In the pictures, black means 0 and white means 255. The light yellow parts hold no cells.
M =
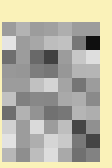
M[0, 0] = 156
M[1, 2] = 167
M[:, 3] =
[160, 189, 65, 119, 212, 135, 113, 156, 213, 221]
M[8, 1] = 156
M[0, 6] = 156
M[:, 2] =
[156, 167, 105, 125, 193, 136, 147, 218, 174, 189]
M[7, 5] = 70
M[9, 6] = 130
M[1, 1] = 156
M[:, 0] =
[156, 228, 111, 152, 156, 193, 110, 209, 226, 183]
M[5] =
[193, 128, 136, 135, 169, 174, 138]
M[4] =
[156, 156, 193, 212, 164, 117, 156]
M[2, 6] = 222
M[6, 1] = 178
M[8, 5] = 120
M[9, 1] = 142

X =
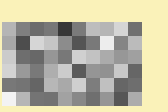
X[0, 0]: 181
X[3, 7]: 145
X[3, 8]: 200
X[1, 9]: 187
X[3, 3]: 174
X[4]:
[120, 116, 101, 183, 169, 207, 125, 192, 102, 110]
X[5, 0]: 243
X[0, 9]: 112
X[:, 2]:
[108, 214, 104, 121, 101, 116]
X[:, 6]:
[189, 121, 194, 149, 125, 111]
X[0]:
[181, 128, 108, 119, 55, 122, 189, 181, 213, 112]
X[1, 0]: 168
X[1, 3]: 197
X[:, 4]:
[55, 140, 120, 204, 169, 162]
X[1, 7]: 237

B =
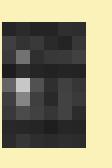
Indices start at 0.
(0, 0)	37
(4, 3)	47
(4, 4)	64
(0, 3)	36
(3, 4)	36
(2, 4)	57
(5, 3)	41
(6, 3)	54
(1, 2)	57
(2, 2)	47
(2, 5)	65
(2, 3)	56
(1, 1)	51
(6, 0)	57

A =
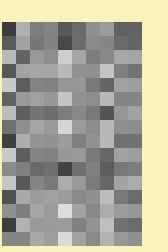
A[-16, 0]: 61
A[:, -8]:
[125, 119, 152, 165, 132, 160, 116, 165, 148, 132, 105, 132, 156, 165, 153, 167]
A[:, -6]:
[88, 72, 205, 184, 150, 196, 126, 213, 155, 151, 66, 172, 156, 221, 155, 219]
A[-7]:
[200, 93, 132, 130, 151, 152, 121, 103, 161, 157]
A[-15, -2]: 105
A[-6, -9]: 128
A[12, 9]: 107
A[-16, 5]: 106
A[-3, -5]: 163
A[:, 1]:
[176, 161, 99, 164, 92, 152, 94, 143, 173, 93, 128, 88, 168, 126, 177, 133]
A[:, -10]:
[61, 91, 186, 87, 201, 98, 188, 112, 64, 200, 139, 197, 81, 143, 62, 133]
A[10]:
[139, 128, 105, 111, 66, 111, 127, 92, 120, 126]
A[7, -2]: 143
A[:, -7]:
[132, 131, 142, 165, 130, 151, 109, 154, 146, 130, 111, 121, 161, 155, 154, 159]
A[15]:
[133, 133, 167, 159, 219, 162, 137, 179, 152, 144]
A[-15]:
[91, 161, 119, 131, 72, 108, 138, 134, 105, 101]
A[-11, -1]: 133
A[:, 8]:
[97, 105, 167, 128, 161, 134, 150, 143, 113, 161, 120, 164, 120, 156, 113, 152]
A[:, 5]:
[106, 108, 165, 146, 151, 146, 135, 155, 127, 152, 111, 152, 137, 163, 129, 162]
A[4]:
[201, 92, 132, 130, 150, 151, 120, 101, 161, 157]
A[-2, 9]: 107
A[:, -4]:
[144, 138, 126, 144, 120, 142, 121, 141, 146, 121, 127, 122, 144, 136, 147, 137]
